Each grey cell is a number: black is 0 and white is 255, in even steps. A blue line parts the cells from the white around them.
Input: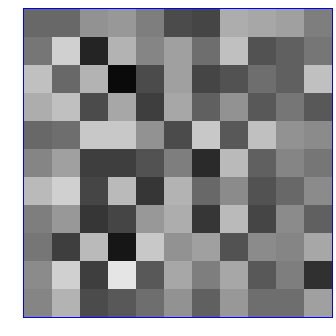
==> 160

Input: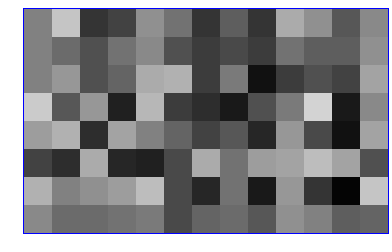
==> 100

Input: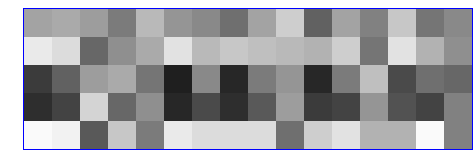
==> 129

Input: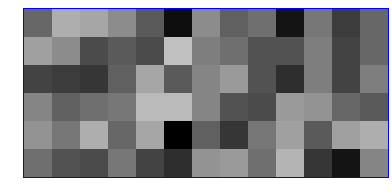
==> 133

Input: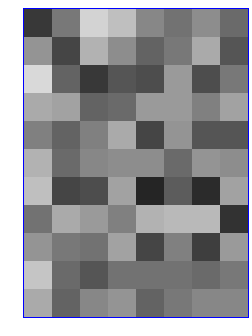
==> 135

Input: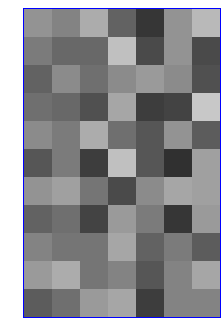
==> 131

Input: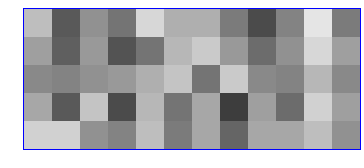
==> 145

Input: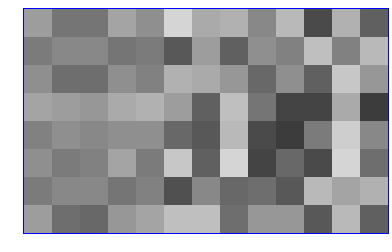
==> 96
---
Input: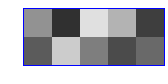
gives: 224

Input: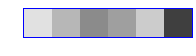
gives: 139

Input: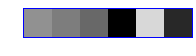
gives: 104

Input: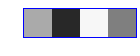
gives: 247

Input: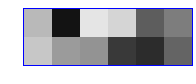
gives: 229

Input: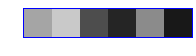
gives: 77

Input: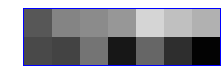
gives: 139
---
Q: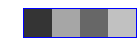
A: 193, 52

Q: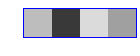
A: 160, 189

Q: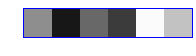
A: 194, 142

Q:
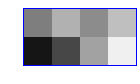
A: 191, 21

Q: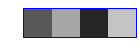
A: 196, 88

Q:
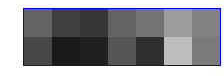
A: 130, 71

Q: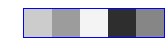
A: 134, 204

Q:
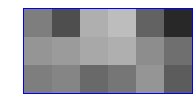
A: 40, 126

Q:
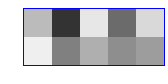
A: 217, 239
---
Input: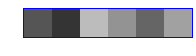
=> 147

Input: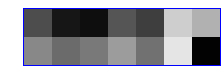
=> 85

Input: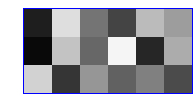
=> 68

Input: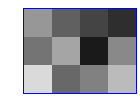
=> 46

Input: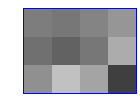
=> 150

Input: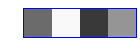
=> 149

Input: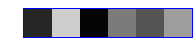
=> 123

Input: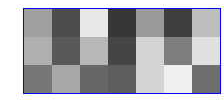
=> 55

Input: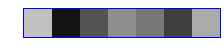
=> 142

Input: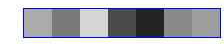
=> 73
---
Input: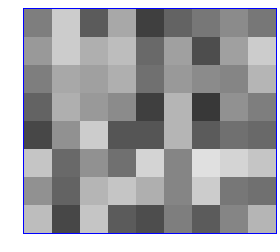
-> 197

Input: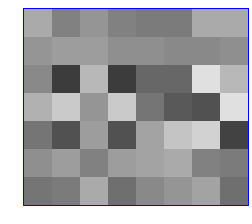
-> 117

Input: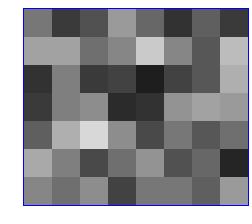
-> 95

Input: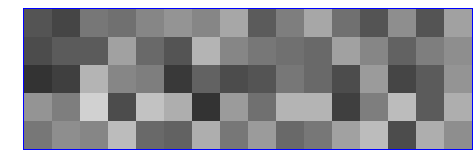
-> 51

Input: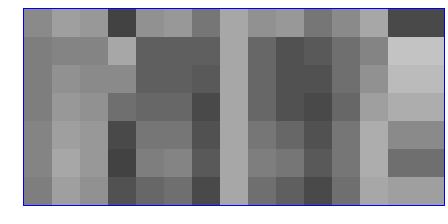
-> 132

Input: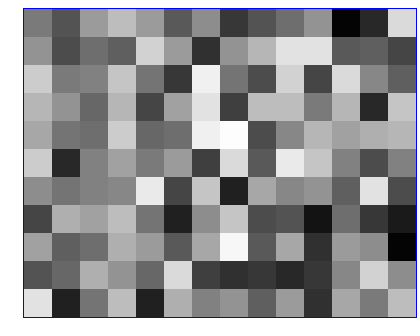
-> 161
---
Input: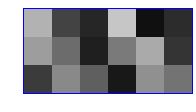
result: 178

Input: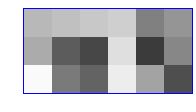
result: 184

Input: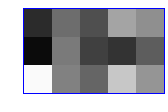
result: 43

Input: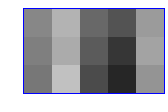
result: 135

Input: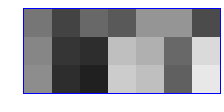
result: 118

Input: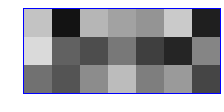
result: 195

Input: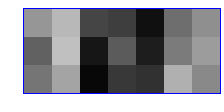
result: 150
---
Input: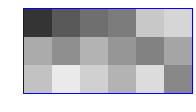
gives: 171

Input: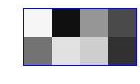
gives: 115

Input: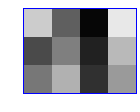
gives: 74

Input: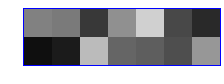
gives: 15

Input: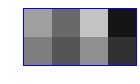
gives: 126

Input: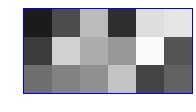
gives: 60

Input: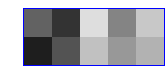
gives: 30
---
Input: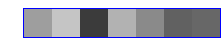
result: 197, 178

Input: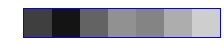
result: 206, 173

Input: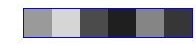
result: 214, 154

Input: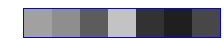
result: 195, 161

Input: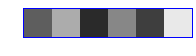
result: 233, 172

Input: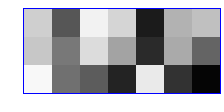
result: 248, 242
